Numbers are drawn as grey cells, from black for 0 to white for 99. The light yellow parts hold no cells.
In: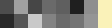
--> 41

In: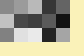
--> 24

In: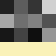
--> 43

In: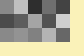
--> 64

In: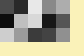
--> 84

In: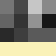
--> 20

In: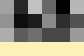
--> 54

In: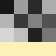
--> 22
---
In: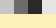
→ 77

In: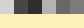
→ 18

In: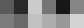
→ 75

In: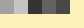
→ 76

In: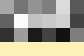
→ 10

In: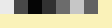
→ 19

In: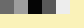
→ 61

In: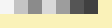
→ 84
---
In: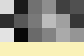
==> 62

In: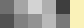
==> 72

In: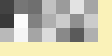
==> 56

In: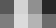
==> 70

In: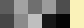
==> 9

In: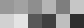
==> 74
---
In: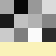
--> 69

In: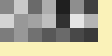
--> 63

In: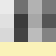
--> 65

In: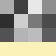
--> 47

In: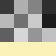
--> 79

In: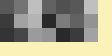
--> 70

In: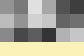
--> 81

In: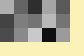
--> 45

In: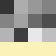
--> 41

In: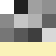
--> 69
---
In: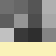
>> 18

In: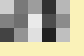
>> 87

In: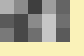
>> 43

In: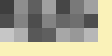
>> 34

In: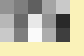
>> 97

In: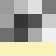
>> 66

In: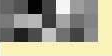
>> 29

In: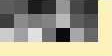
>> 87

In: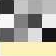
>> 86

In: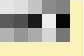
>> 66
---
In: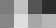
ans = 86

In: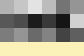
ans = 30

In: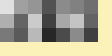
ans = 39

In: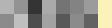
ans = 74

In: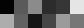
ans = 38

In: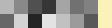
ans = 82

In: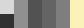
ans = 56

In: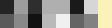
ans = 53

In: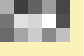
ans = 87

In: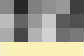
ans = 39
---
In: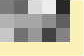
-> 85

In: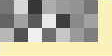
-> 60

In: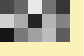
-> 90

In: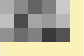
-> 39

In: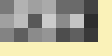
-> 41

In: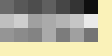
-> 27

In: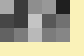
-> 55

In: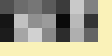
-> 23
